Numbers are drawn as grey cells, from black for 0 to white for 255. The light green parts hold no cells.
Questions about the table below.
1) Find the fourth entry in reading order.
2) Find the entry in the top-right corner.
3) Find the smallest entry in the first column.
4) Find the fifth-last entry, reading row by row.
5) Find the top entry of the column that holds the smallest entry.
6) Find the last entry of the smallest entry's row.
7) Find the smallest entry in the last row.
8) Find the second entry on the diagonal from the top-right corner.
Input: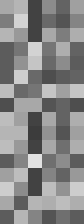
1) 140
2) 160
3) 78
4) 181
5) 66
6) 160
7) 84
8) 84

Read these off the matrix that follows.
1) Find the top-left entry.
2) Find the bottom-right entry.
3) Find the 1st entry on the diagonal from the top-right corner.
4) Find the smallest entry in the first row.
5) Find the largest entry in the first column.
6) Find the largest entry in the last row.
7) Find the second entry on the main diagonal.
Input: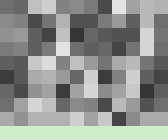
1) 110
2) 170
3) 178
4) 74
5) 170
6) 207
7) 130

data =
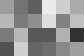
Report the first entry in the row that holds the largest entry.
158
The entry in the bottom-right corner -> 158
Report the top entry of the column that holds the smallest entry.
170
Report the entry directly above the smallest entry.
192
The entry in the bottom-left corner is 81
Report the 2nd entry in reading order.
115
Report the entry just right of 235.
207

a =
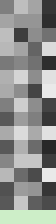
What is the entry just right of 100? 219
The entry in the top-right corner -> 54
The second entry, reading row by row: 190
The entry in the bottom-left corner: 88
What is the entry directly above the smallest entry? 225
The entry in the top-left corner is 127
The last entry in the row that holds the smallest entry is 40
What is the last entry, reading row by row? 75
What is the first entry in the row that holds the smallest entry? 88
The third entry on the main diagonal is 141
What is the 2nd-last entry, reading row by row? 94
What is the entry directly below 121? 176
